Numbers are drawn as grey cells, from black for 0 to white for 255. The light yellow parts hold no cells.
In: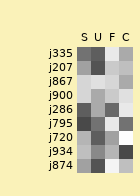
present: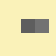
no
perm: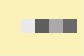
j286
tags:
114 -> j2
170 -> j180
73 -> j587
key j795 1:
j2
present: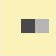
no
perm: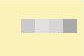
j900
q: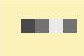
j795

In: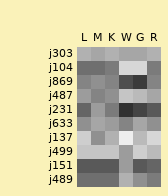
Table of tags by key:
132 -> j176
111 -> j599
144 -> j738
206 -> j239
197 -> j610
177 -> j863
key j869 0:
j176
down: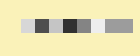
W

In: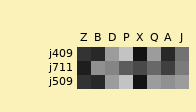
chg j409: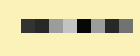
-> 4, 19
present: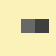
yes
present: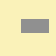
no
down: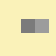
J

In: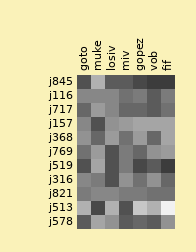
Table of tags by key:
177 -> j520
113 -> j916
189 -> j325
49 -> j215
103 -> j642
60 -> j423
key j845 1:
j520
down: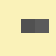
miv
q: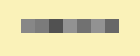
j316
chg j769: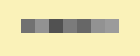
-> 1, 155
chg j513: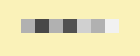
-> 4, 199
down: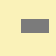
miv
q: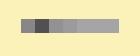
j157

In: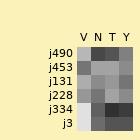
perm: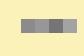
j228
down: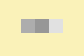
V
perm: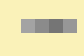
j228

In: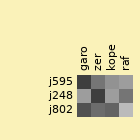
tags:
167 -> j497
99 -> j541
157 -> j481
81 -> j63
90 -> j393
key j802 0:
j63
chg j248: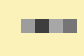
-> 2, 157
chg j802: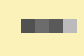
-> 2, 99
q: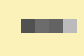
j802
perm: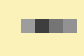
j595
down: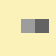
kope
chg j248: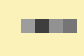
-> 2, 157

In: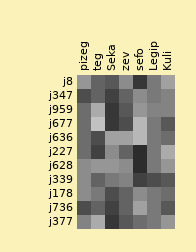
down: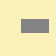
Kuli
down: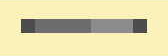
pizeg
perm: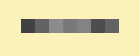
j347

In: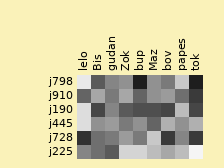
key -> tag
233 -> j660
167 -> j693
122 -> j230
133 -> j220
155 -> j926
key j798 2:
j220
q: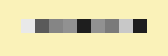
j798
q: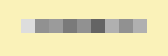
j445

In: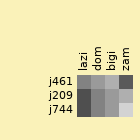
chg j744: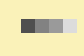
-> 3, 211
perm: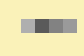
j461
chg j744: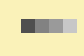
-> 3, 211

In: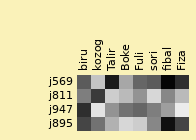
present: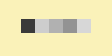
no
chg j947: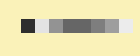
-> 3, 114
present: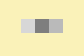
no

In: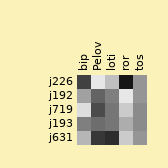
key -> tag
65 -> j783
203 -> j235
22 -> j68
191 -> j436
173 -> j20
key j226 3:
j68
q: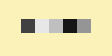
j226
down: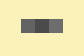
Pelov
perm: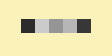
j631
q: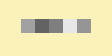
j192

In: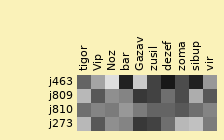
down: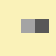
Vip
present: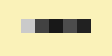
yes
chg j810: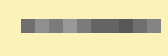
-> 1, 132
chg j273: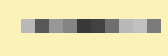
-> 2, 143
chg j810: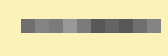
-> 5, 100

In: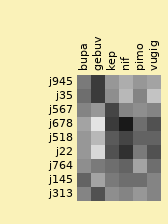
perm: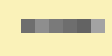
j764
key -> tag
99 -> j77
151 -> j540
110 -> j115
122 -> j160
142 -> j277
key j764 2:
j115
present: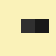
no
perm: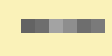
j764
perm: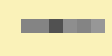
j313
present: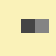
yes

